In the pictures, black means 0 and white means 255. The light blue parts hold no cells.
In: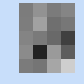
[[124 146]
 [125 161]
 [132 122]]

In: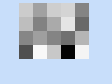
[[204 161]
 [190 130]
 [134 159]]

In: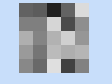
[[ 98  92]
 [127 127]
 [175 132]]

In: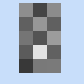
[[142  69]
 [ 96 151]
 [117  83]]

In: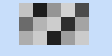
[[195  29]
 [107 180]
 [173 203]]

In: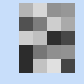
[[180 215]
 [ 81 125]
 [206 191]]

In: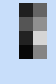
[[ 31 100]
 [ 85 144]
 [ 34 213]]

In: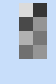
[[219  53]
 [ 73 148]
 [177 119]]
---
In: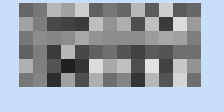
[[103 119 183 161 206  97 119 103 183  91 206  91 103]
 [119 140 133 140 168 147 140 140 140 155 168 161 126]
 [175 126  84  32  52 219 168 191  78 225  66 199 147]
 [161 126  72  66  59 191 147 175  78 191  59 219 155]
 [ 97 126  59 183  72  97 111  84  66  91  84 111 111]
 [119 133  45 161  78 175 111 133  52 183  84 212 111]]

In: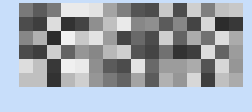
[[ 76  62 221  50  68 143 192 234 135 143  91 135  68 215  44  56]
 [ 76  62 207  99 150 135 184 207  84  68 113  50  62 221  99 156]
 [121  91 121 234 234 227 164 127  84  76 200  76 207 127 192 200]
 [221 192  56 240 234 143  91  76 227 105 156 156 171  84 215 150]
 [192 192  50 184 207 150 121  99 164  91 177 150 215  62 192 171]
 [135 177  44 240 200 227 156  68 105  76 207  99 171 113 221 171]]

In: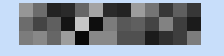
[[124 136 102 157   8 136 136  80  80  27  48  62 124]
 [108  68  95  20 198  14 124  88  95  68 130  62  27]
 [150 108  35  42 102 164  42  35 157 116  55  95  55]]

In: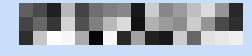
[[ 46 197 254 247 170   6 247  40 162  32  24 204 103 225 232 239]
 [ 68 103  54 211  80 127 184 219  18 177 155 141 204 149  74  46]
 [ 95  74  32 184  68 111 127 135  24 204 135 155 191 219 149  40]]

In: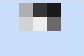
[[210 238 106]
 [175  55  25]]

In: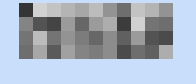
[[ 53 209 195 180 167 188 147 110 195 180 147]
 [116 188 116 147 124 103 140  96 155  83  75]
 [110 167  90 161 132 124 140  75 110  96 173]
 [132  83  68 155 103 155 173  60 209 116 110]]

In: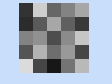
[[ 44  90 167  96  57]
 [ 84 179 110 153  70]
 [ 51 206 102 131 167]
 [131 145  77 139 198]
 [219  70  23 116 185]]

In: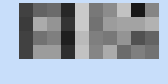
[[ 65 156 156  46 194 133 171 107 127 114]
 [ 59 171 148  52 202 114 156 163 163 178]
 [ 65 114 127  31 186 127 120 148  81  99]
 [ 65  99 107  39 202 120 140 194  24 133]]
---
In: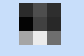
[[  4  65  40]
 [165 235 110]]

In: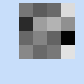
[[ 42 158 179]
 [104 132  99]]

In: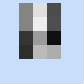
[[132 238  78]
 [ 53 155  15]]

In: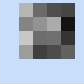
[[132 147 171]
 [199 109 112]]

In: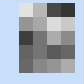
[[149 168 220]
 [ 62 116 172]]

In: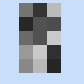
[[ 39  82  77]
 [106  82 201]]
